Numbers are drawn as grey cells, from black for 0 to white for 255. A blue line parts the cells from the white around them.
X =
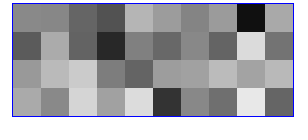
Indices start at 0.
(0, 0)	137
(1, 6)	136
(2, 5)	157
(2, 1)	186
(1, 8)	219
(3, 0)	170
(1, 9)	115
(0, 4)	181
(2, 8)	163
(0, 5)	156
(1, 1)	171

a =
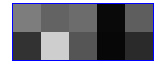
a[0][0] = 125
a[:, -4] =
[99, 206]
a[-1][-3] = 85

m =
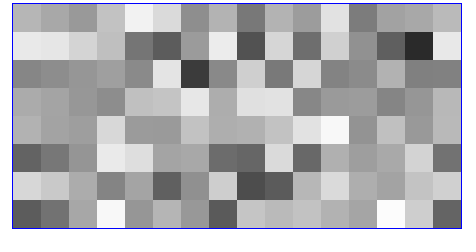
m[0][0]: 182
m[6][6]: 144
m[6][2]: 172
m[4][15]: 185
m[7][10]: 194
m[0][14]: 168
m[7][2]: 167
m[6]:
[215, 201, 172, 132, 164, 96, 144, 206, 77, 91, 183, 218, 174, 163, 195, 208]
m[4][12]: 147
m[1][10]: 110
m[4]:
[178, 163, 158, 216, 155, 154, 194, 174, 177, 194, 226, 248, 147, 192, 153, 185]
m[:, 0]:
[182, 233, 134, 171, 178, 99, 215, 92]
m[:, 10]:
[156, 110, 214, 135, 226, 104, 183, 194]
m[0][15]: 186
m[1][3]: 191
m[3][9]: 226
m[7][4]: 150
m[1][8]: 82
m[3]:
[171, 164, 151, 141, 192, 196, 231, 173, 224, 226, 135, 154, 156, 133, 150, 184]
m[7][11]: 178
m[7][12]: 165
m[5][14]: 211
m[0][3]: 194
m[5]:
[99, 119, 149, 234, 222, 164, 168, 108, 102, 218, 104, 176, 158, 169, 211, 114]
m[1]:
[233, 230, 212, 191, 117, 92, 155, 236, 82, 214, 110, 208, 145, 95, 42, 232]
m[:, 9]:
[179, 214, 121, 226, 194, 218, 91, 186]
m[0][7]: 179
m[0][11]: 226

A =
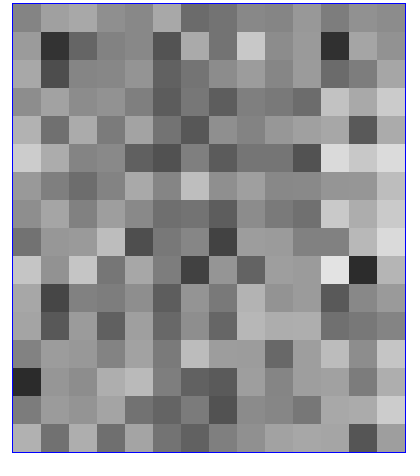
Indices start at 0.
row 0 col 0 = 132
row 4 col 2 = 171
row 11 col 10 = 174
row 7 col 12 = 173
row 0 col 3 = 143
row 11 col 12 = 120
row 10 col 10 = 155
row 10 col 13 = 154
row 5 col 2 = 132
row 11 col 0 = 164
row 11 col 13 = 132
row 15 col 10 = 167
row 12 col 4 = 162
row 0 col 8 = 136
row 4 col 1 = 112
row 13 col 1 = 150
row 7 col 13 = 202
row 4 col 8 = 131
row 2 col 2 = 133
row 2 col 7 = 140
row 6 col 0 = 153
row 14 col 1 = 155
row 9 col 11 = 227
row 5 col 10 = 82
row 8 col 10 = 129
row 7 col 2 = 129
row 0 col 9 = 133
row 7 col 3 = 158
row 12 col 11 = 188
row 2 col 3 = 135
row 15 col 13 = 158
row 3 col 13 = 203
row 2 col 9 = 134
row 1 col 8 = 200
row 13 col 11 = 161
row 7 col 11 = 201
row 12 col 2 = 152
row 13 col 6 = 97
